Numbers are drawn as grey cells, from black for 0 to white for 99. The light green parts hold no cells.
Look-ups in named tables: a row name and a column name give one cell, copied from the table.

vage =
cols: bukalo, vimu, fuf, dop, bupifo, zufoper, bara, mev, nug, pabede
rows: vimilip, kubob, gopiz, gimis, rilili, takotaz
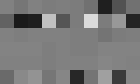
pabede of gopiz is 49
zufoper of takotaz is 15
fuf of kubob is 12
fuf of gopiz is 50
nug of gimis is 51
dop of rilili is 49
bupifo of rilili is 50
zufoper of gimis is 49
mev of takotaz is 62
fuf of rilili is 50
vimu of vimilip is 46
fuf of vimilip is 50

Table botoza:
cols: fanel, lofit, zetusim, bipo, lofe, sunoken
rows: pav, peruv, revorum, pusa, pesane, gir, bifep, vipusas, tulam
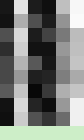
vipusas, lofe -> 59
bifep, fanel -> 35
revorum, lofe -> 47
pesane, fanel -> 28
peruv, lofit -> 67
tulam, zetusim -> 32
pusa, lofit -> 80
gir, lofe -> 49
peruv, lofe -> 57
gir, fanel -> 28
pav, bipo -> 6
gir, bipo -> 14
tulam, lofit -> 79

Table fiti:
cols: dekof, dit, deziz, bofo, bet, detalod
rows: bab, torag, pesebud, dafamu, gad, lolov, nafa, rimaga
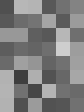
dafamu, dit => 41
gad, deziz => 58
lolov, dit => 24
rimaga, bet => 33
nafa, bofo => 70
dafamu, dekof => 36
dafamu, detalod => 61
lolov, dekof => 69

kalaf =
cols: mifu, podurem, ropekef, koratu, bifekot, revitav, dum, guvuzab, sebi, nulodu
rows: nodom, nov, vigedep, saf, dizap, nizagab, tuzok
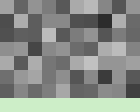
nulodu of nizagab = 34
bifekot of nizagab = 55
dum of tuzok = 40
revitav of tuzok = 39
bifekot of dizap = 42
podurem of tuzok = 52
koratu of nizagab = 46
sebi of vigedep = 48
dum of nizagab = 53
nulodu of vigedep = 40
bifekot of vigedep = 34
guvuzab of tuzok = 54
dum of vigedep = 57

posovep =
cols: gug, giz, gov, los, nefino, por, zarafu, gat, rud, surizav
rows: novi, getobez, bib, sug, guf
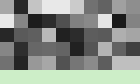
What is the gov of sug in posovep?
40
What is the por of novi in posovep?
79
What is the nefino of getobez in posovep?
31
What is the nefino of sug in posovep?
39
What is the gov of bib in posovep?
37
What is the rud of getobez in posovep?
10
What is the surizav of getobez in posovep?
51
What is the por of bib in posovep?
17
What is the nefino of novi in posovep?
90
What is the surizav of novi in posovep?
55
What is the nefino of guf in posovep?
32
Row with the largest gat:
getobez

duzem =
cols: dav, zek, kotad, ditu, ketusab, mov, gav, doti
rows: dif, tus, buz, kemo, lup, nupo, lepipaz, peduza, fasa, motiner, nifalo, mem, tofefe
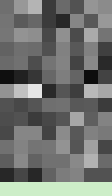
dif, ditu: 23
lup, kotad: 30
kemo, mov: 34
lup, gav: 53
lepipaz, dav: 57
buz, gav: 66
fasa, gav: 37
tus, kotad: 40
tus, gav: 34
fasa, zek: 32
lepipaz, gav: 72
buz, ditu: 28
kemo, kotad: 42
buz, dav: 46
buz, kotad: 55
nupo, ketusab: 49
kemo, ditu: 31
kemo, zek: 43
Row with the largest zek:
lepipaz

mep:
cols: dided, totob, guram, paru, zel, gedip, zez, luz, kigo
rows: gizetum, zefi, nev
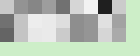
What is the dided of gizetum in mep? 78
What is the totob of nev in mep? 76
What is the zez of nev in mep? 58
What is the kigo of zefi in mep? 63
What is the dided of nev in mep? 39
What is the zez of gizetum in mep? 94
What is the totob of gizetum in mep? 57
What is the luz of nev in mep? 83
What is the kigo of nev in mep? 66
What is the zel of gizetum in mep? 44
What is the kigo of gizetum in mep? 79
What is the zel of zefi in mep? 86
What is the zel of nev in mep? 79
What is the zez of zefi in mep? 58
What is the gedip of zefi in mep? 55
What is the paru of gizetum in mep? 61
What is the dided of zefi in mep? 44
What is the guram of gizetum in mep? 52

